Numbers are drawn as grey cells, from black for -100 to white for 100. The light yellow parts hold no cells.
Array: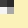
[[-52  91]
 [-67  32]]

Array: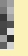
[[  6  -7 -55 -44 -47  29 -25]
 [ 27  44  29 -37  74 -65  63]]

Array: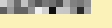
[[ 63 -26]
 [ 32  20]
 [-15 -22]
 [ 52 -22]
 [ -2  16]
 [-32  88]
 [ -6  63]
 [-13 -89]
 [-39  56]
 [ 32  55]
 [  1  13]
 [ -6 -68]
 [ 12  28]]

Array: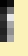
[[-99 -77 -56 -67 -73 -66]
 [-86  -9  81  31  12  32]]

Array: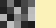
[[-67 -76  41 -62]
 [ -5 -50 -79  51]
 [-75  44   1  11]
 [-45 -49 -22 -70]
 [-22  47  50 -77]]

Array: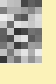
[[ 66  -1  86  56 -25 -27  -8  51 -57]
 [ 50  36  71 -16  54 -42  30  -3  24]
 [ 46  35 -18  76 -61  65 -51  55 -11]
 [-45  24 -33  68 -45  79 -25  79  51]
 [-25   5  52  56 -10 -29  25  37  15]
 [-34  36  72  69 -16 -10  20  85  45]]

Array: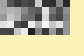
[[ 29  33  20  77 -44]
 [-35  42  55  85 -46]
 [-56  35  39 -38  55]
 [-43   8  -8 -53  83]
 [-49 -21 -14  86 -76]
 [ 59 -30 -53  40   1]
 [-61  77  68  93 -57]
 [-64  -7 -28  56  20]
 [  7 -39 -45  77 -43]
 [-67  13   3  16  17]]

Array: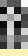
[[  8 -91  46 -91 -68 -35 -62]
 [-32  75  22  64  72  38  32]
 [-34 -82  55 -93 -56 -16 -56]
 [ 96  -8 -50 -41  65  -6  55]]
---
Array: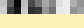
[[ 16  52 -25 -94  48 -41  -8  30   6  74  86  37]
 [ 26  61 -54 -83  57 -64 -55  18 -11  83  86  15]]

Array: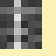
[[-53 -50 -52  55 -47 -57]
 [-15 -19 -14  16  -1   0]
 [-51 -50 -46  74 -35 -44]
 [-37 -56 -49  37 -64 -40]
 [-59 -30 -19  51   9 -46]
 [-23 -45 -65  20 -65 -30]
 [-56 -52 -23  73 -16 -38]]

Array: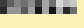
[[ 56 -54 -24   3 -11   9 -47  29 -14  69  44]
 [-14 -67  18  16 -30  26 -83  30 -85  37 -68]]

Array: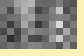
[[-35  -7  -5  27  35  42 -18 -20 -19  -2 -28]
 [-15  -3 -40   9  40  11 -46 -28   0  54 -39]
 [-24 -23 -11  -8  19  27 -16 -15  -4   2  -4]
 [ -3 -13 -52 -18  32  -4 -54 -27  16  72 -28]
 [-19 -43  -7 -46  -9  12  -1  -5   6 -20  31]
 [  4 -14 -64 -41   6 -41 -46 -23  21  60 -10]
 [-25 -22 -10 -19  -8   4   1  -9  -9 -32  14]]

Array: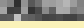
[[  1  13   1 -63  15 -31 -12  25  23  31  43  22]
 [  5  29 -51 -49  24 -59 -42   8 -24  33  32  -3]
 [-34 -31 -29  51 -21 -25 -34 -47 -45 -40 -48 -48]]

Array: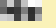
[[ 91  -5  60 -29  52  98]
 [ -6 -22 -62 -55  -1 -63]
 [ 34  62  55 -50  35 -61]]

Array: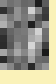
[[-29   6 -12  -4 -19 -15 -77]
 [-51 -62 -31  14 -10  64   6]
 [-56  23  -6  14  -5  12 -37]
 [ 19  38   8 -32 -10 -76 -20]
 [-12 -50 -20  -8  -4  25  64]
 [-15 -64 -26  -6  -8  33  46]
 [-50 -66 -31  13  -9  67  17]
 [-80  30  -4  31   6  42   1]
 [-20 -66 -30  -7 -20  27 -17]
 [ 17  31   5 -30  -8 -68  -4]]
